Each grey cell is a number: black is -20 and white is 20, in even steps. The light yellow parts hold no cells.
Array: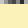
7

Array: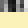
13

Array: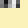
-11

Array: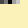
11

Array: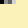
13

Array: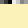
5
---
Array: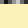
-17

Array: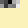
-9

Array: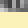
-6

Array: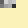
13

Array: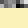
-1

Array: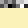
-4

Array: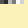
-13

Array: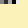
-13

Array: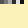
-1
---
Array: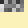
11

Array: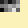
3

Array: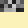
8

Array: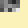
-10

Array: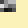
-17

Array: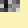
5
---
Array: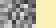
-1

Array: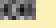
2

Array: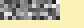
-3

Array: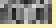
10

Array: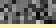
0

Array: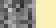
-3

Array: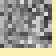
5

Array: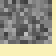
2
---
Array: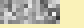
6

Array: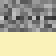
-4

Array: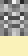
2

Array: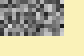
12

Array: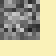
-1

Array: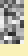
18

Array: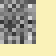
-5

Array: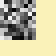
-1
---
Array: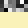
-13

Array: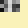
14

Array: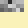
7

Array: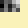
-6

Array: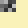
8

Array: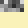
-9

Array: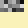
8
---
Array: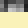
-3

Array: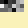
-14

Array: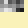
0

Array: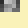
-13

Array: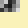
4

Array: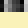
-18

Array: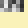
-1
